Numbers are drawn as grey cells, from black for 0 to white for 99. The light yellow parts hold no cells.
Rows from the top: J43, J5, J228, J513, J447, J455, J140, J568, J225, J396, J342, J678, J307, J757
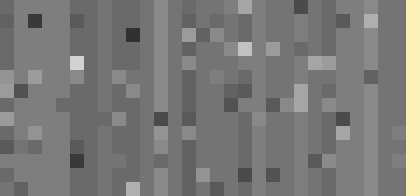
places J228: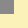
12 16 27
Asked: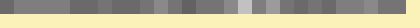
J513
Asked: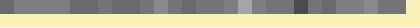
J43
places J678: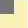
8 9 11 13 15 16 17 20 21 28
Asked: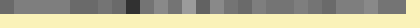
J228

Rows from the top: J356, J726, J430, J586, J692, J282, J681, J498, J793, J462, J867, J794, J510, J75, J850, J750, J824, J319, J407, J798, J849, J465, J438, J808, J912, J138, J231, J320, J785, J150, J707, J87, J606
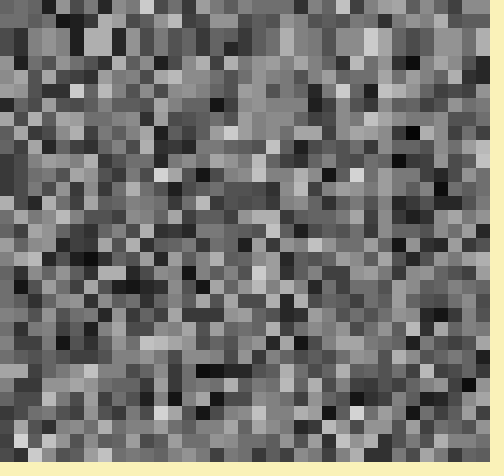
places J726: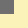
1 2 4 27
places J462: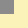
5 20 25 28 32
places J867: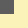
18 21 24
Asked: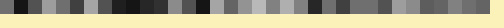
J849
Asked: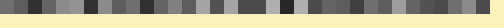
J465
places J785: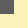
30

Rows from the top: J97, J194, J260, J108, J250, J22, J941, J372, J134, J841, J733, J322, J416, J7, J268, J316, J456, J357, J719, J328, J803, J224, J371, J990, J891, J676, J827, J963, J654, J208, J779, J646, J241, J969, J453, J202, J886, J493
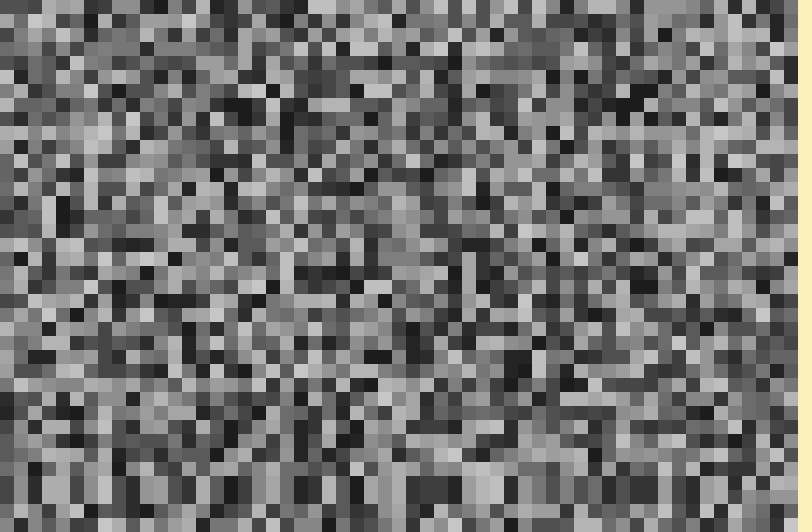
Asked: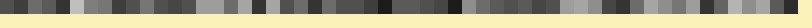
J250
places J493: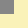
1 3 5 22 23 38

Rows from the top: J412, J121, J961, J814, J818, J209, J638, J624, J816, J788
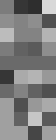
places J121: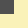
4
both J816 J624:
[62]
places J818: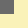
1 2 3 4
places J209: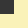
1
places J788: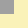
1 2 4

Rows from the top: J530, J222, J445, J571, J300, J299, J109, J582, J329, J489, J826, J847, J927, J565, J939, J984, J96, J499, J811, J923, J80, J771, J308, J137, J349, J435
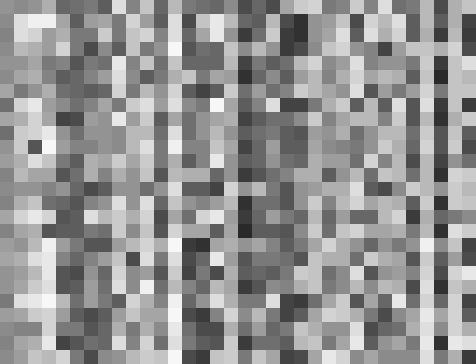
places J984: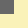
19 22 24 26 27 32
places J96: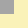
2 14 15 17 27 28
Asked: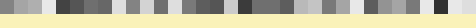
J349
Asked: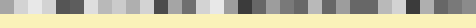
J984
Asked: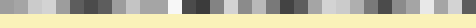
J308
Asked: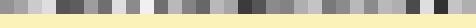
J80

